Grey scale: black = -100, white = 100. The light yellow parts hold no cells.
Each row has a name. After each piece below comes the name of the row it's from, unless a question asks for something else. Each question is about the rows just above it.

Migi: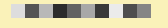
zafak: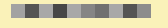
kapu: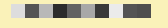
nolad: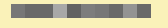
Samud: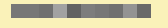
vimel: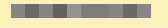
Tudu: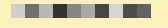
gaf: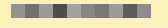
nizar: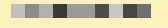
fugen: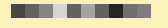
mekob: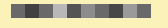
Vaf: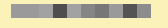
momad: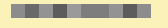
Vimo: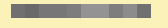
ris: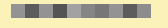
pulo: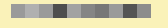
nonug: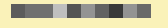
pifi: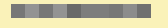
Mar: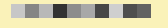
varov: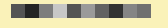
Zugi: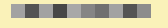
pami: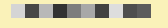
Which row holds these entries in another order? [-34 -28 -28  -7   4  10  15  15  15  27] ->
ris
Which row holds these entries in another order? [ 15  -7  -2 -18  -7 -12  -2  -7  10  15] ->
pifi

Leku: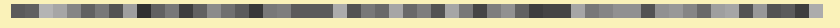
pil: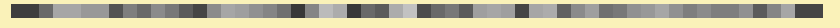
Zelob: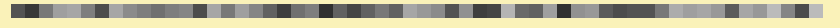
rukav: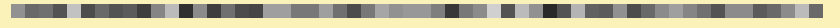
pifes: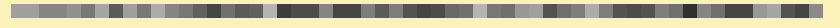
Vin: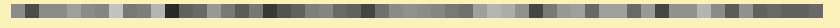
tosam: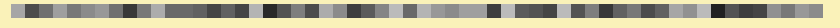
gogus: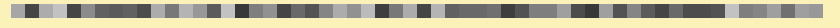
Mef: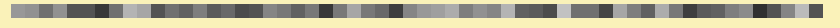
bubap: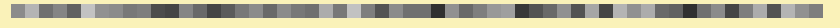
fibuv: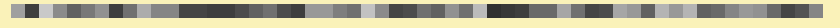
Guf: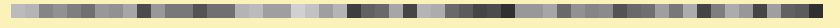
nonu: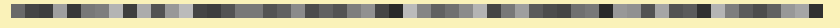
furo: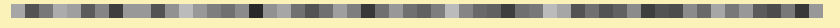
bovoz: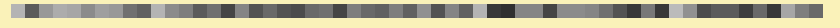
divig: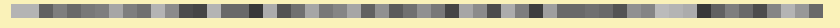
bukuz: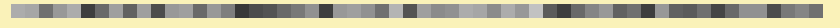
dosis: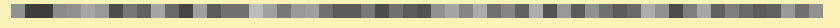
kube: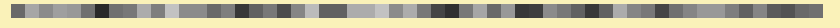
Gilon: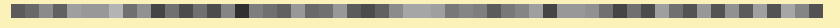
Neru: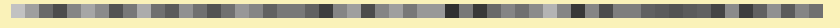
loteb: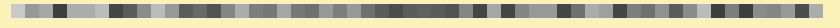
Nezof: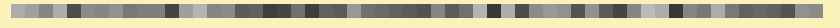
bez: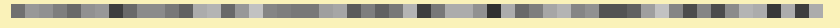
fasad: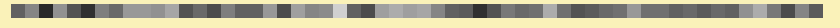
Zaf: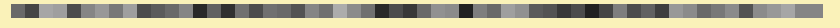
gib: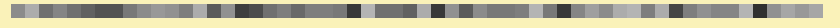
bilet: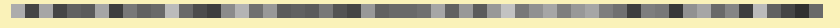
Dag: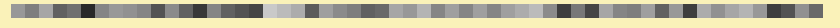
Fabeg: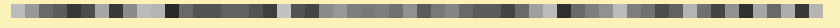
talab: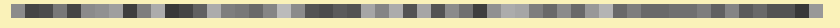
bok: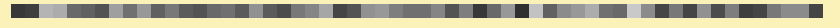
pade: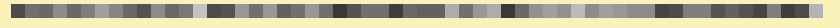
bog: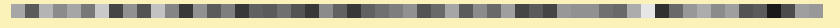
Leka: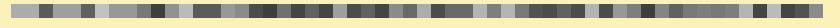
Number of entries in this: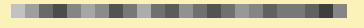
24
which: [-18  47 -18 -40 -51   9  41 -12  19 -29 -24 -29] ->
bilet

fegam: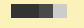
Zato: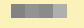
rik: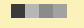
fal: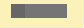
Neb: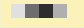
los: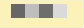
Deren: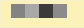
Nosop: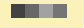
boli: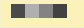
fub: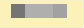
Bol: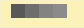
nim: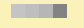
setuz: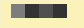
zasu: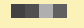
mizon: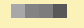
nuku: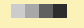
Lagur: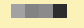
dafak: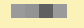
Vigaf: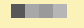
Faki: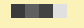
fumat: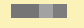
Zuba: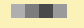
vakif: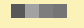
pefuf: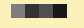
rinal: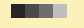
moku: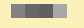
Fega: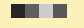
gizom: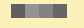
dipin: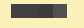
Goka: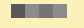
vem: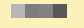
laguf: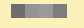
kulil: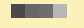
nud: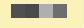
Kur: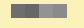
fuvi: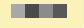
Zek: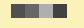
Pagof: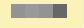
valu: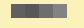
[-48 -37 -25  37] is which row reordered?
zasu
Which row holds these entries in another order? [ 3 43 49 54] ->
nim
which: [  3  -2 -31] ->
mizon
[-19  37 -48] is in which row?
Zek
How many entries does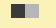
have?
2
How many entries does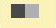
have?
2

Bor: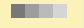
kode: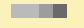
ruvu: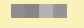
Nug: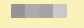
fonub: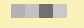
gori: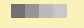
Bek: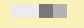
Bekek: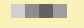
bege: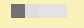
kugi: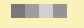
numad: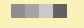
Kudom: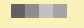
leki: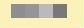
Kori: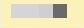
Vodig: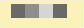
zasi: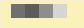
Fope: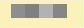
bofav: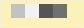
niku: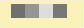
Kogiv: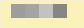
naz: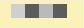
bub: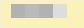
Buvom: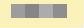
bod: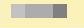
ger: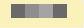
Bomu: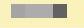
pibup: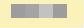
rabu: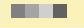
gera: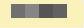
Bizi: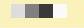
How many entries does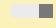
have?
3
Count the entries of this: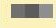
3
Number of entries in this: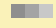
3
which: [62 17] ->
kugi
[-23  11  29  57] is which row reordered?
numad

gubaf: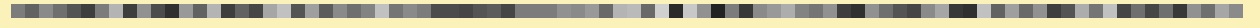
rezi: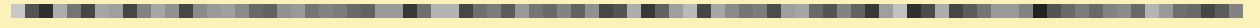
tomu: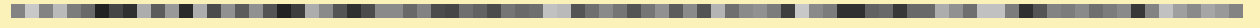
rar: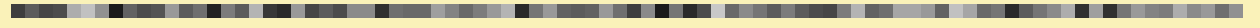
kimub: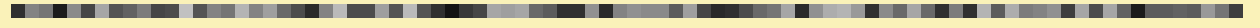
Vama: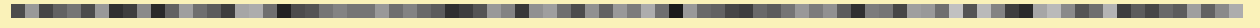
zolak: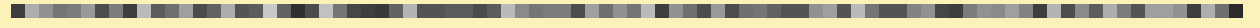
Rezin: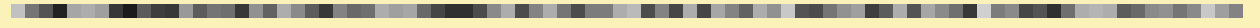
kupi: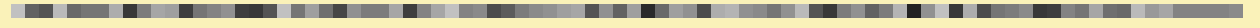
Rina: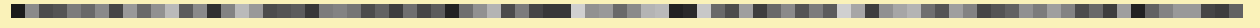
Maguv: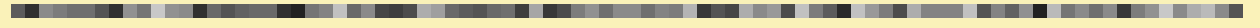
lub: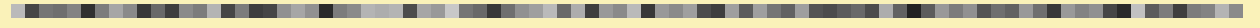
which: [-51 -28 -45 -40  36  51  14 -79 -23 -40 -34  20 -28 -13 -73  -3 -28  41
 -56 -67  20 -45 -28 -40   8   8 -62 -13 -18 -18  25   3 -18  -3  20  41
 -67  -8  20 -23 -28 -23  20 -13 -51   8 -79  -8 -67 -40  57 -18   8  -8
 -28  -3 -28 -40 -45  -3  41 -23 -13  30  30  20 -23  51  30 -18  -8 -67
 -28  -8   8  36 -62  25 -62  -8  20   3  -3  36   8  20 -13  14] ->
rar
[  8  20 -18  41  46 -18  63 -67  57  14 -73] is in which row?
gubaf
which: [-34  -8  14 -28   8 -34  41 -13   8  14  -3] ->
tomu
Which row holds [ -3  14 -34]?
lub
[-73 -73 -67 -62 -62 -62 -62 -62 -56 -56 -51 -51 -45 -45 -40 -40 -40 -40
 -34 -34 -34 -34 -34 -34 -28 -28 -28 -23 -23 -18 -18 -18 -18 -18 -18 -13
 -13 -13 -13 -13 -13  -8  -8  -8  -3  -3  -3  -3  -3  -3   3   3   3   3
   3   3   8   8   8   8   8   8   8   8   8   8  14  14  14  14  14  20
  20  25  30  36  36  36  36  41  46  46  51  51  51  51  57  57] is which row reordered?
tomu
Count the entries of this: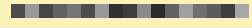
17

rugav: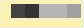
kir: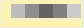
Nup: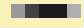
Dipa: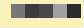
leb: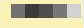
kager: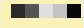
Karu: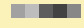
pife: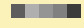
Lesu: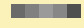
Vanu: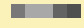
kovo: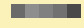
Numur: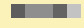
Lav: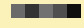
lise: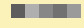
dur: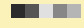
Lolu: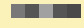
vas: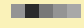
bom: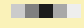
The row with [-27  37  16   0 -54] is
pife
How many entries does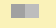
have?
2

